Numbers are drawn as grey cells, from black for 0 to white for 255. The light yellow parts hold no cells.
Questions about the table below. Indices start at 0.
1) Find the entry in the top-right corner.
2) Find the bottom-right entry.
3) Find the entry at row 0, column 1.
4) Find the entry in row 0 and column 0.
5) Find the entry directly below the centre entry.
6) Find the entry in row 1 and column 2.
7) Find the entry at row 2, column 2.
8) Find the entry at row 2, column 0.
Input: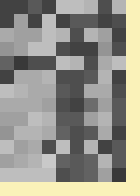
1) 180
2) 57
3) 66
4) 66
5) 78
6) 66
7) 160
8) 170

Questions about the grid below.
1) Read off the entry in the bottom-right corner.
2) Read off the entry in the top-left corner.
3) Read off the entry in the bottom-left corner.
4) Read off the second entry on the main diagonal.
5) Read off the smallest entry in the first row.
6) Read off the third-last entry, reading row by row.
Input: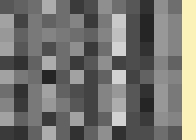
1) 87
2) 87
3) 58
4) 67
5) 49
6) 77

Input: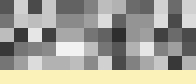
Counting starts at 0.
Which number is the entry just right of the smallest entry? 148
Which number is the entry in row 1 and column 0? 117
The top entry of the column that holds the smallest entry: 178
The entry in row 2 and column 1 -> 56
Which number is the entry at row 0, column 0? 86
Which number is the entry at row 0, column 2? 74
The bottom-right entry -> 178
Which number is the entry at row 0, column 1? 209
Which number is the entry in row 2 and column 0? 189
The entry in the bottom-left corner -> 117
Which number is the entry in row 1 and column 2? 189
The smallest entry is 46

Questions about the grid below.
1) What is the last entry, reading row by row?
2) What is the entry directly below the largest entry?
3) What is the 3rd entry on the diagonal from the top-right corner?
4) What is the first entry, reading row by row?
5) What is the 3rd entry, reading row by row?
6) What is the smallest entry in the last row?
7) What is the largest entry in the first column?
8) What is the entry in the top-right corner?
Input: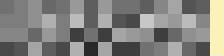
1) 73
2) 144
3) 104
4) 113
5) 144
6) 40
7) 134
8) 94

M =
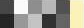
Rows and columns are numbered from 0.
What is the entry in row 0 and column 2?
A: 142
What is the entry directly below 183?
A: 49
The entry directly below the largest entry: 152

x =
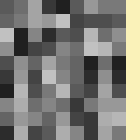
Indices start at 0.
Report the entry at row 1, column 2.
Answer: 164
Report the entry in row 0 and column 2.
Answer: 164
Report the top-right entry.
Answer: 121
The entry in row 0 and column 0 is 90
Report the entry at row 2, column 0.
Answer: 193
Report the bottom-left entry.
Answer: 44
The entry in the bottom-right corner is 121
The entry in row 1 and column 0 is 100
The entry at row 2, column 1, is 32

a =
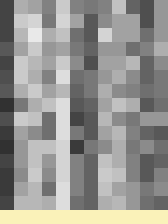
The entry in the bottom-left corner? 68
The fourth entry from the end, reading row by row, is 183
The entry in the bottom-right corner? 99
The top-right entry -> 151
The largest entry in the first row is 202
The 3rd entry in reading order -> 162
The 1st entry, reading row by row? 68
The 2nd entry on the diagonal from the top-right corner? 79
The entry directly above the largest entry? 212
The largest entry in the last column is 174
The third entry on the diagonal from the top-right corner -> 162
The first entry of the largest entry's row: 68
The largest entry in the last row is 221
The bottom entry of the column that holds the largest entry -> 183
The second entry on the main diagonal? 202
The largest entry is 233
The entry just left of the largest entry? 183
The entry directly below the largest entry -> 202

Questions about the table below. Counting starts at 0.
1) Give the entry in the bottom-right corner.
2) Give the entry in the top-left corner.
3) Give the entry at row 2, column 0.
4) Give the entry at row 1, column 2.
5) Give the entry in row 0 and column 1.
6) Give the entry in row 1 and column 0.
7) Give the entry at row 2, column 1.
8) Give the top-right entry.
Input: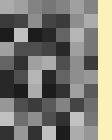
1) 151
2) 172
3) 28
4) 142
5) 160
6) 59
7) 193
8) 131

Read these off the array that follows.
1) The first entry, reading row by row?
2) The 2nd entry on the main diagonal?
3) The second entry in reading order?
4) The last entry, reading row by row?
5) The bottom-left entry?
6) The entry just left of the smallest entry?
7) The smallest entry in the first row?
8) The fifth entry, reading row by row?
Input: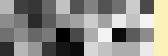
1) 183
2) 121
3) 63
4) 234
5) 42
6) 121
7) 54
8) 194

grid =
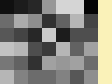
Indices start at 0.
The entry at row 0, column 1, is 28
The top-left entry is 16
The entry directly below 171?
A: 68
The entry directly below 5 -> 68
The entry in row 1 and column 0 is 108
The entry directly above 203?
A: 49
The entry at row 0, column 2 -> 39
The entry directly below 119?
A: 182
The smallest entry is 5
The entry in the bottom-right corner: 142
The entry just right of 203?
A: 28
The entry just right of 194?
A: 182

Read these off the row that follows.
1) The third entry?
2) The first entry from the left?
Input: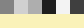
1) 174
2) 131

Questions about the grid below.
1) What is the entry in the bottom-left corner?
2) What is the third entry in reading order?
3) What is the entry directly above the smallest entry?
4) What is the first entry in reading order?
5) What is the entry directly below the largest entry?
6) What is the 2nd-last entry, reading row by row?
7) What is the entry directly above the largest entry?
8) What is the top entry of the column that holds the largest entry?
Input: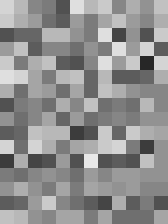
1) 193
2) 134
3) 212
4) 212
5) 155
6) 111
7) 174
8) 184

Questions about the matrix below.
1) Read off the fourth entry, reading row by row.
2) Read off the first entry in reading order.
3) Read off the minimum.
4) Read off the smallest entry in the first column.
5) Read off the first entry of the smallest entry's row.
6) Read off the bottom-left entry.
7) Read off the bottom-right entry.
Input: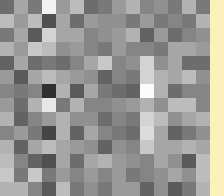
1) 242
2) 109
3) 49
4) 99
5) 133
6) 178
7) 178
